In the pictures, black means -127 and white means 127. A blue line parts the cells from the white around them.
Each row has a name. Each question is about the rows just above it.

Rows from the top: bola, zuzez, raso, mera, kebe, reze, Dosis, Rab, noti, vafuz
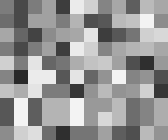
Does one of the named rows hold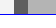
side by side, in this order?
yes
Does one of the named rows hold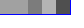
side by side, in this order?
yes

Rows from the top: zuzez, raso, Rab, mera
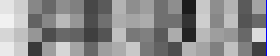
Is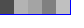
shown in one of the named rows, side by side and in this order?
yes
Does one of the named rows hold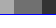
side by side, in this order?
yes
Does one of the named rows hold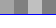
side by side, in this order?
yes

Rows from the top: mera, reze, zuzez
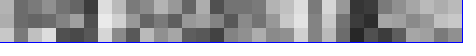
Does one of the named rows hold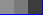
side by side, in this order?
no
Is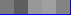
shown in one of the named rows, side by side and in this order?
yes
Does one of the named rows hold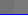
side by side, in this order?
yes
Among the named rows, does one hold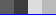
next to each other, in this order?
no
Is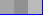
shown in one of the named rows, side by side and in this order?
no

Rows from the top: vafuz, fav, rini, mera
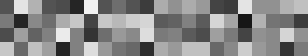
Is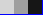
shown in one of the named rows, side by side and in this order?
no
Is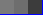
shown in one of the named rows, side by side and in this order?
no
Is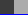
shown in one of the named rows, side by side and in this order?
yes

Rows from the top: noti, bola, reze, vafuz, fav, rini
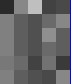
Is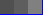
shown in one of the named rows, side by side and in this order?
no
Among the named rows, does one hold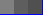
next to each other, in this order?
yes
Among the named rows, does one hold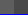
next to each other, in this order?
no
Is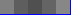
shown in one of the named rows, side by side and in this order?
no
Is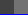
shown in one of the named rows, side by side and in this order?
yes
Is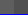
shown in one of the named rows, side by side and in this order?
yes
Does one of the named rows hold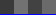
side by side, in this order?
no

